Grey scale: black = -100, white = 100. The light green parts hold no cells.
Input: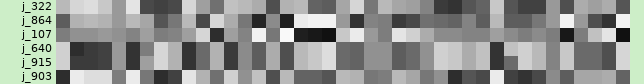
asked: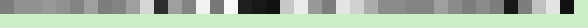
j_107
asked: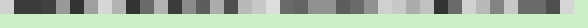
j_915
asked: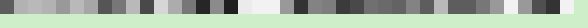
j_864
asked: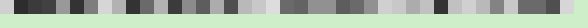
j_640

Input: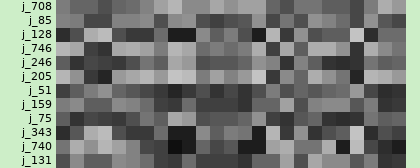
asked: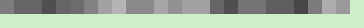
j_708
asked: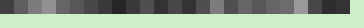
j_51
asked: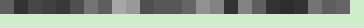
j_246
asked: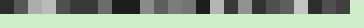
j_343
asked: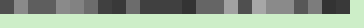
j_131

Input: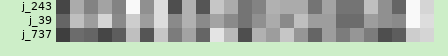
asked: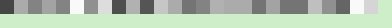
j_243
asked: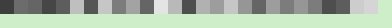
j_737

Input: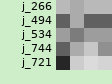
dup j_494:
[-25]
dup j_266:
[45]
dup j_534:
[23]
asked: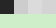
j_721
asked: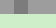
j_534

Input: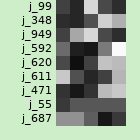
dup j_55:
[-32]
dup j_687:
[14]
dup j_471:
[-60]

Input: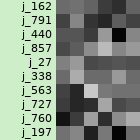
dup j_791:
[-48]
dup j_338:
[-16]
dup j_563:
[-11]

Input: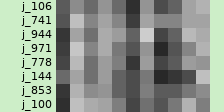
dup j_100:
[-1]
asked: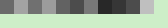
j_144
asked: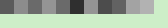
j_106
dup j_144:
[-40]
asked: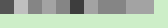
j_741

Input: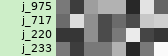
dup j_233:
[-5]
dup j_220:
[-58]
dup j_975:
[40]

